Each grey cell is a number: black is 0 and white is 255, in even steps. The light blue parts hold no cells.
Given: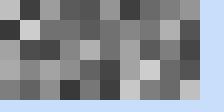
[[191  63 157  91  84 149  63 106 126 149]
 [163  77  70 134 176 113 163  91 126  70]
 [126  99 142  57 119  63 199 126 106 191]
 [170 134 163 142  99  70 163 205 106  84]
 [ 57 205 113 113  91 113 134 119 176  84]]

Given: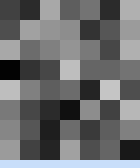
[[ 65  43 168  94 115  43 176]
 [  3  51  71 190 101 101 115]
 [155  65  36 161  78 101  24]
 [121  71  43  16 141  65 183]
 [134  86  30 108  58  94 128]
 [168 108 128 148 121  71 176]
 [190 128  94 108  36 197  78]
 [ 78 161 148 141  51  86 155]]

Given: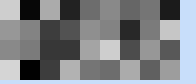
[[213   1  61 178 117 109 171  96 157]
 [206   7 171  34 109 137 102 117  27]
 [137 123  55  55 164 206  76 151  88]
 [151 131  61  82 143 131  40 123 198]]

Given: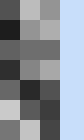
[[103  41  82]
 [202  90  61]
 [ 97 110 110]
 [ 47 133 168]
 [ 29 148 174]
 [ 82 188 148]
 [118 195  69]]

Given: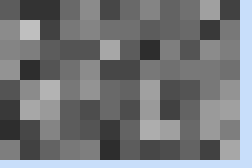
[[147  45  84 112 139  71  71 120 112 120 120 112]
 [ 92  51  51 105 139  71 105 132  99 112 160  65]
 [126  65  99 120 126  45  92  71  77  99  65 167]
 [ 45  71 132  92  84  57  99 173 160 105 154 126]
 [132 126  92  84  84 167  92  45 126  84 139 126]
 [ 84 139 179 120 147 105  99 160  77  84 120 147]
 [ 57 167 154  92  77 105  77 154  65  99 154 160]
 [139 191  65 120 132 112 112  92  99 105  57 120]]

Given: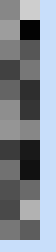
[[157   3]
 [113  17]
 [ 59  25]
 [100  46]
 [142  53]
 [127  86]
 [119  93]
 [ 80 106]
 [ 65 119]
 [149 135]
 [ 73 178]
 [135 206]]

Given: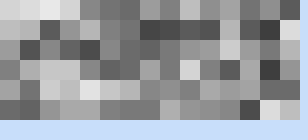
[[156  83 135  99  76 135 107  99 121 149 156 204 156 121 182]
 [107  99 149 169 169 128 121 121 175 149 143 135  76 220 190]
 [163 115 204 190 226 198 182 135 143 128 169 156 163 107 107]
 [128 175 198 198 135  99 107 163 121 212 128  91 169  62 149]
 [190 182  91 149 182 128 115  70  76  91  83 182  91  62 220]
 [212 220 232 212 135 115 107 156 128 190 143 163 115 143  91]]

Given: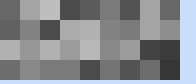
[[ 97 130  75 171 177 130 122 164 142]
 [109 136 122 122  75 115  83 109  54]
 [177 150 177 156 184 136 156  67  60]
 [103 164 190  75  91 122  83 164 103]]

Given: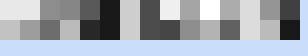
[[194 157 109 187  40  24 206  76  70 141 179  97 220 187  24]
 [232 232 141 134  89  24 206  76 239 165 255 172 220 149  64]]
